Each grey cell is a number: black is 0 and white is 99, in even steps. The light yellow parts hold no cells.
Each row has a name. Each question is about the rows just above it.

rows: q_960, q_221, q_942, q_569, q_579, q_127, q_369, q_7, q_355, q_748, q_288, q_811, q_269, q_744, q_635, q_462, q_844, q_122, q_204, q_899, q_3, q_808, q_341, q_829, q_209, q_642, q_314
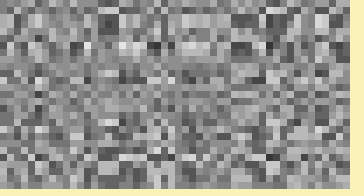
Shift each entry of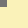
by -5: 40
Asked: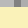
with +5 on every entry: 77 77 55 72
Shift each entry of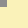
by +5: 60
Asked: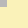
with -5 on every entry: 67
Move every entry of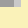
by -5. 56 56 73
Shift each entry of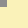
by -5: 50
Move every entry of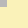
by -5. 67

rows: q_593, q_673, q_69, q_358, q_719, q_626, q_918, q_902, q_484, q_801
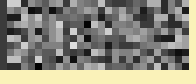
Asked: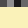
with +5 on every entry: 34 61 16 45
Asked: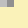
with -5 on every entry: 69 51
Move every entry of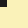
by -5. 6
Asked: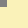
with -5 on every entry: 45
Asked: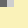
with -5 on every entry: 35 75

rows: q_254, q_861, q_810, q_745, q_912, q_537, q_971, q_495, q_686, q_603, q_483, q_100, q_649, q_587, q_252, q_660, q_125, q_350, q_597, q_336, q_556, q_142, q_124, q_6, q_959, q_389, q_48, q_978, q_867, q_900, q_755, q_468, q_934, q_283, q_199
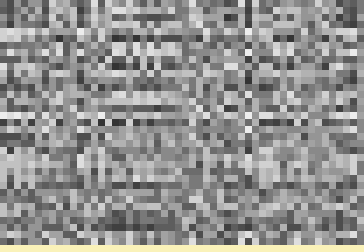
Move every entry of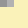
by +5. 63 74
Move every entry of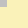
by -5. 70
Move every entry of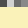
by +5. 35 86 47 58
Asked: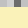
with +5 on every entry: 80 86 47 80
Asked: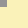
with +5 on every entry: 63
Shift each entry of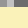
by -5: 53 70 37 37
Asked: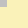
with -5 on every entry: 70

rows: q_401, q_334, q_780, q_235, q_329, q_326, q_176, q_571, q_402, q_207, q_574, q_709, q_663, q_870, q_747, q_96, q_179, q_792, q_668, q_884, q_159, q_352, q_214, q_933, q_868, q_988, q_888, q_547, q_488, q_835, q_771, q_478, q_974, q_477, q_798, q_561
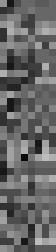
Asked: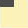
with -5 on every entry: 25 25
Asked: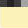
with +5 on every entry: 29 19 29 68
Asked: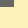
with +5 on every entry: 45 45
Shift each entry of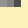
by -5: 52 46 25
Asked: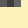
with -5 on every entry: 30 19 35

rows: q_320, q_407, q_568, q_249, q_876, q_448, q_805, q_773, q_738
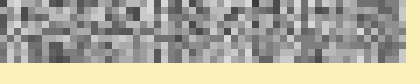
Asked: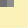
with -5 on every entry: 39 50
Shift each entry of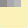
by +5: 60 71 77
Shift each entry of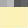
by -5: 61 67 29 34
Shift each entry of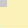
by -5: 73
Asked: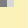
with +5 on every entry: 54 89
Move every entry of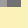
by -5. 56 39 39

